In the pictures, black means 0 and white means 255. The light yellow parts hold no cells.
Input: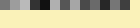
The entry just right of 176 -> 86
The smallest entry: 17

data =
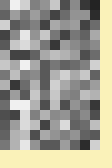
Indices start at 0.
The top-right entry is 35
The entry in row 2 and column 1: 89
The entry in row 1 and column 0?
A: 98
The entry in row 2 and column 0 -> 208
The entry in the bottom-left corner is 119
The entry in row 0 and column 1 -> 240
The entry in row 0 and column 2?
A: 208
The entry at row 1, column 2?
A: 119
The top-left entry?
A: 128
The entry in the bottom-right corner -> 208
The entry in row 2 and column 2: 108
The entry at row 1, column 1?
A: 157

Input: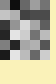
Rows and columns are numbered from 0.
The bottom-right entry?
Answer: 205
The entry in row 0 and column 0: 138
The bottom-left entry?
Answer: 26
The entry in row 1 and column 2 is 66
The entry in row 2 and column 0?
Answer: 56
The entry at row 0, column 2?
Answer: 104
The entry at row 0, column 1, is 14
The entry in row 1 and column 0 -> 196
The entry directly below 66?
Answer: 216

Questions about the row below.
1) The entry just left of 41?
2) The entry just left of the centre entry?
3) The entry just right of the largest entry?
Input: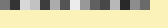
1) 184
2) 84
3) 152

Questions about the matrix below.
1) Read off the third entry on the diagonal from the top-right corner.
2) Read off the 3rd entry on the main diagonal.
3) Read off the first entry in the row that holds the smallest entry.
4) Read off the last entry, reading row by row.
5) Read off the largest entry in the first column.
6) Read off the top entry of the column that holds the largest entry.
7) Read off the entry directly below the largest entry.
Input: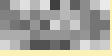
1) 140
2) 105
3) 117
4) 204
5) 213
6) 234
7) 172

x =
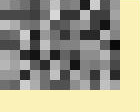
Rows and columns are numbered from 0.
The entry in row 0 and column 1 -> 131
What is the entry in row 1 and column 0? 72
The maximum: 215
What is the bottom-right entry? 163
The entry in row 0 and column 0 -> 152
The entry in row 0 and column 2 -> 111
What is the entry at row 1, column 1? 72
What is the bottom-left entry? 111
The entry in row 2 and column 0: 192
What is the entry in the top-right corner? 152
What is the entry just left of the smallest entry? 91
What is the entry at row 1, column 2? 72

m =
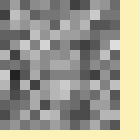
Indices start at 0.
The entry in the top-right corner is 108
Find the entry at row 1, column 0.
64
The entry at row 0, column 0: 108
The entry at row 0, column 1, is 158
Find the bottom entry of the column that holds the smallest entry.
148
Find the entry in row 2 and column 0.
129
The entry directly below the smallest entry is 64
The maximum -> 221
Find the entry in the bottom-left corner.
129
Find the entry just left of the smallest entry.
202
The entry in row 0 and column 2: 98
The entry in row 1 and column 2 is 158
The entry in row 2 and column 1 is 170
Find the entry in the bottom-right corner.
86
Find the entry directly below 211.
139
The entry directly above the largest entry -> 129
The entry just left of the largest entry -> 139
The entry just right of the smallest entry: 86
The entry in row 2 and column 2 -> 148

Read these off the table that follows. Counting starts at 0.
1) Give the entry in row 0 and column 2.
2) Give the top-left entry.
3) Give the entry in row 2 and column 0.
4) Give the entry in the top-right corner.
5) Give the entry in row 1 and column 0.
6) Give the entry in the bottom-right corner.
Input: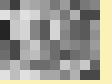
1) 177
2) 120
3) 37
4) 132
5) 224
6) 72

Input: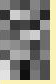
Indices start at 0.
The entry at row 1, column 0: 47
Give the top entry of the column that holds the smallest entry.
67
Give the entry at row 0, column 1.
98
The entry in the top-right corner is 98
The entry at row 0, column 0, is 141
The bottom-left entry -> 226
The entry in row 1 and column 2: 174
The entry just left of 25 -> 98
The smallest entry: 15
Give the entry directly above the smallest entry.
25
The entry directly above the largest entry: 215
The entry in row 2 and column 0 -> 141

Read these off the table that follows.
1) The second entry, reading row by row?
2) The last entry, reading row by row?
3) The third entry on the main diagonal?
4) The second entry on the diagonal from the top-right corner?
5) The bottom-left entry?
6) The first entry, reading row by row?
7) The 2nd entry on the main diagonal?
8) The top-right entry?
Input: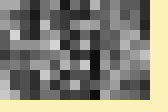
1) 169
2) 67
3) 79
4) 112
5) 199
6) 169
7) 79
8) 46

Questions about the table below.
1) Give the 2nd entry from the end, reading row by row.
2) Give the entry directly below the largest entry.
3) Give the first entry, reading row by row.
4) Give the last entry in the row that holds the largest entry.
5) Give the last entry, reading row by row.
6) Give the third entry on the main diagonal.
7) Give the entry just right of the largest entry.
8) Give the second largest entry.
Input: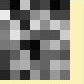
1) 152
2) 109
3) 58
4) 68
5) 109
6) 35
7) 46
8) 223

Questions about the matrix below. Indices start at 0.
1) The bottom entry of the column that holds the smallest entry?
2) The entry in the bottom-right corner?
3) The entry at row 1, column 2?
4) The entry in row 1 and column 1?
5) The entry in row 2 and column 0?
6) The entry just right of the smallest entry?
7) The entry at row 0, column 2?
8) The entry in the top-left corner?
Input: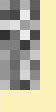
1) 189
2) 178
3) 235
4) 71
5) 212
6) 115
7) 178
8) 167

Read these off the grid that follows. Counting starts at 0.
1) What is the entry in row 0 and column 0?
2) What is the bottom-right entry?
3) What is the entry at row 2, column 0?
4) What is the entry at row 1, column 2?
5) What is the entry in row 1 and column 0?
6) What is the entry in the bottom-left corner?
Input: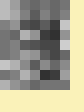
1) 187
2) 116
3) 128
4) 128
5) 187
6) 177
